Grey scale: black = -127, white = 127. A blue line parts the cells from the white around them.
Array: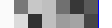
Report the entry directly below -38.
-57
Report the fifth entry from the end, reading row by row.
-78
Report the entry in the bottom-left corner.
122
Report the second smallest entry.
-72

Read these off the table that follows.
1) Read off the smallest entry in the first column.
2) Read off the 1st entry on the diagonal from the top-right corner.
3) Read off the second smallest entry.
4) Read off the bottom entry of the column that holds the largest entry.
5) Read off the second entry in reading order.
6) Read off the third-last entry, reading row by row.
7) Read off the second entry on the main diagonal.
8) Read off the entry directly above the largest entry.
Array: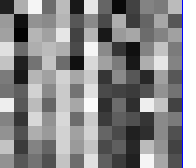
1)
-95
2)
59
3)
-118
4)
96
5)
46
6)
117
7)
-111
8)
96

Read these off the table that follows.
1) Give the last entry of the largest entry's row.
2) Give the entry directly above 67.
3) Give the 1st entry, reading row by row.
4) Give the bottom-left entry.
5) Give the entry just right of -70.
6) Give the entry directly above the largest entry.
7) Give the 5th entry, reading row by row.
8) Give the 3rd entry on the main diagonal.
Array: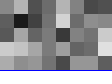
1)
96
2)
38
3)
8
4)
44
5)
2
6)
75
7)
52
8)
-27
